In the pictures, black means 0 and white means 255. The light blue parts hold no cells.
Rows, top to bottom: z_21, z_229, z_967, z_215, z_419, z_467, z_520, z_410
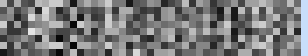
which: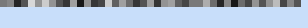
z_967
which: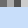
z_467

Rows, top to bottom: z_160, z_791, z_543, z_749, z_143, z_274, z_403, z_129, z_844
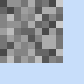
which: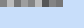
z_844
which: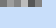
z_844
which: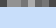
z_160

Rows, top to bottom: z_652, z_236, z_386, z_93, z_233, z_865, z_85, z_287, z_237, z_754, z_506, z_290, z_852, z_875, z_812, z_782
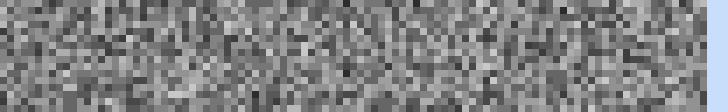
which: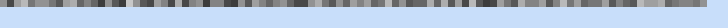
z_865
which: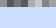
z_233
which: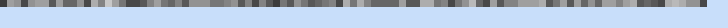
z_812
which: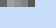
z_85
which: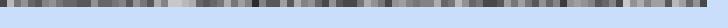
z_875

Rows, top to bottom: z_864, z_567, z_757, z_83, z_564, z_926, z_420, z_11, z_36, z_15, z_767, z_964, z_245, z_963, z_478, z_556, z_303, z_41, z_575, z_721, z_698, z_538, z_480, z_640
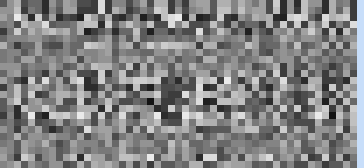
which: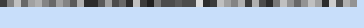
z_245
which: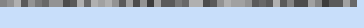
z_640
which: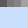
z_698
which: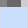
z_420
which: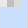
z_303
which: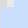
z_757

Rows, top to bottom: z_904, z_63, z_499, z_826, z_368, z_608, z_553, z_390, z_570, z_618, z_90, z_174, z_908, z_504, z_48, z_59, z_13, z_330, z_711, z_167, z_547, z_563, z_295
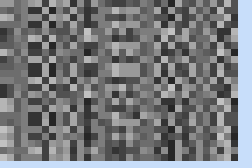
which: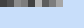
z_570
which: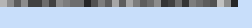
z_390
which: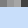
z_904
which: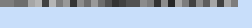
z_174
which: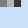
z_499

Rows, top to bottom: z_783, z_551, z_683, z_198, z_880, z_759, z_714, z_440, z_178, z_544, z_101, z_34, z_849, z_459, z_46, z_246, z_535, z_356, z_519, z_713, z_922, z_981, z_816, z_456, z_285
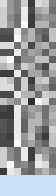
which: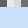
z_456
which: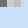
z_459
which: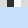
z_46
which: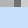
z_459
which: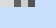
z_849
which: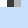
z_198

